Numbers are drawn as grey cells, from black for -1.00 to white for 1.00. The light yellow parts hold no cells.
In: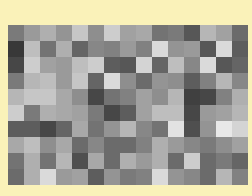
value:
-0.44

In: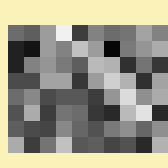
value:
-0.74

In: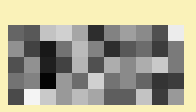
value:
-0.37

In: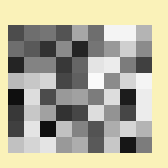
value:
-0.72

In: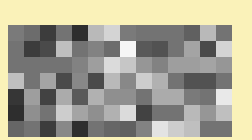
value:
-0.10

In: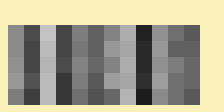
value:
0.13
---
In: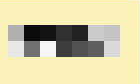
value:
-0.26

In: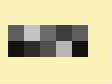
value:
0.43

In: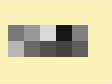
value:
-0.48

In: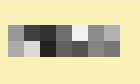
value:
0.04

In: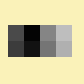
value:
-0.08

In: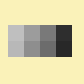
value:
-0.15

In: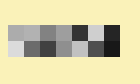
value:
-0.38

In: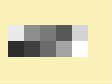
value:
0.28

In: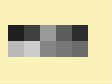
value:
-0.07
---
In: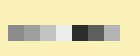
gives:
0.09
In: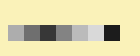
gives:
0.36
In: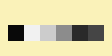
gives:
-0.93
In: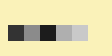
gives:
-0.60
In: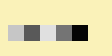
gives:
0.55
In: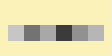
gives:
0.55
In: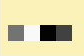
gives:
-0.10
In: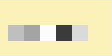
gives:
0.50
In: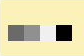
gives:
-0.17
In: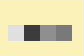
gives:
0.76
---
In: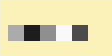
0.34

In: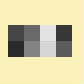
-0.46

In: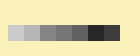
0.59

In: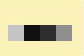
0.54

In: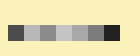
-0.40

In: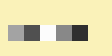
0.28

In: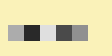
0.35

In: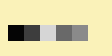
-0.96

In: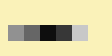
0.14
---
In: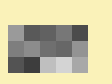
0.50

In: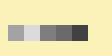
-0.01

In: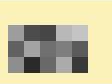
-0.18

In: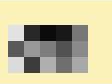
0.37

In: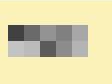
-0.29

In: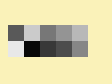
-0.56

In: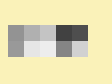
0.86
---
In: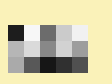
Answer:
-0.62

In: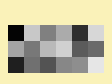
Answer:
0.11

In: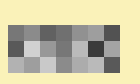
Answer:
0.46

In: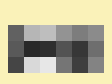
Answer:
-0.51

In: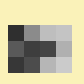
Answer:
0.43

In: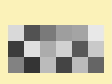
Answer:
0.47

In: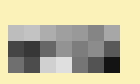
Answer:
-0.35

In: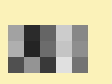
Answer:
0.76
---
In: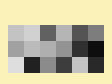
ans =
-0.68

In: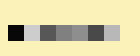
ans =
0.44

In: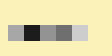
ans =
0.61

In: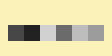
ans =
0.22

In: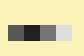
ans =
0.74

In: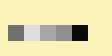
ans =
-0.92

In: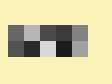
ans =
0.26
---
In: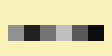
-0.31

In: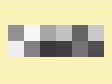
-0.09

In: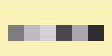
0.32

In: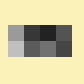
-0.11

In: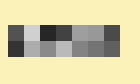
-0.09

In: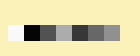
-0.19

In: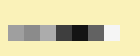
-0.23

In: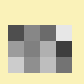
0.49
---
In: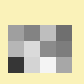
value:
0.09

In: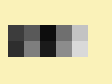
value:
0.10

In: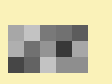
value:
-0.56

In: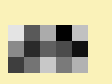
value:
-0.41

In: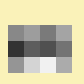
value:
-0.37

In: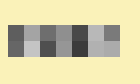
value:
0.39
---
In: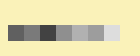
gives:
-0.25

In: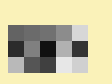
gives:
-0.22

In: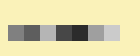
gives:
0.00

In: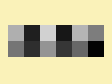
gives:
0.37

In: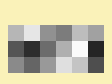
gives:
0.43

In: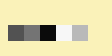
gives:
-0.36

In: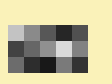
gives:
0.53
